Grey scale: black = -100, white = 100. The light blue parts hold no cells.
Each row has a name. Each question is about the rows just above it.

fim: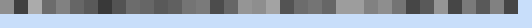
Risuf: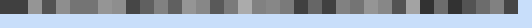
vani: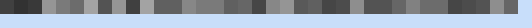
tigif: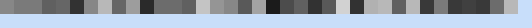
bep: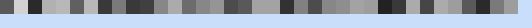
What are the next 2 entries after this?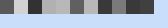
[-55 -15]
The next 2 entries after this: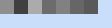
[-55 -35]
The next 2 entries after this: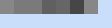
[ 17 -30]
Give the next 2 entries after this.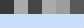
[-67  -4]

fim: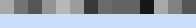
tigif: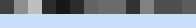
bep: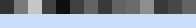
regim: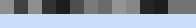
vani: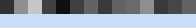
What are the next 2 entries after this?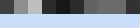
[  1 -39]
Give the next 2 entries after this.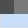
[-16  16]
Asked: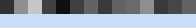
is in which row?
vani
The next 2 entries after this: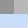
[ 22 -55]

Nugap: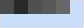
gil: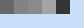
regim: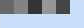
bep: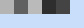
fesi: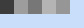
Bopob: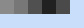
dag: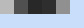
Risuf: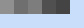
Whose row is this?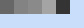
gil
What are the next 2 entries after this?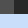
[-64  13]
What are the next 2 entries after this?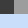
[-7 41]
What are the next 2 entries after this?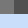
[-74 -42]
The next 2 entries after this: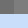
[-37 -47]
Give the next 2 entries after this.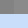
[ 29 -59]

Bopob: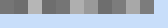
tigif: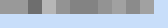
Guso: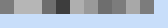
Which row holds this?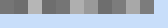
Bopob
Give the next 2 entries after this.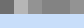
[26  9]

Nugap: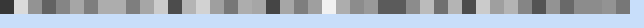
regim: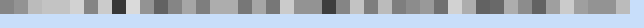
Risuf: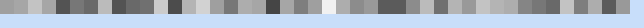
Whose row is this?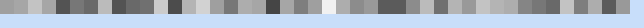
Risuf
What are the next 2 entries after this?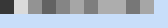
[-7 59]
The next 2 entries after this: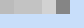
[ 59 -57]

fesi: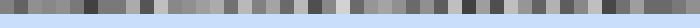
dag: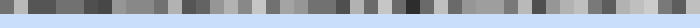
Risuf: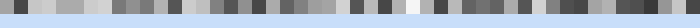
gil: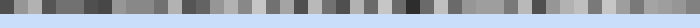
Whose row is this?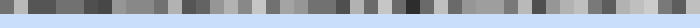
dag
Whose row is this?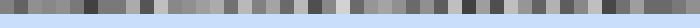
fesi
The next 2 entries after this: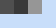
[ 55 -44]
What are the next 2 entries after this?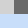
[18 29]

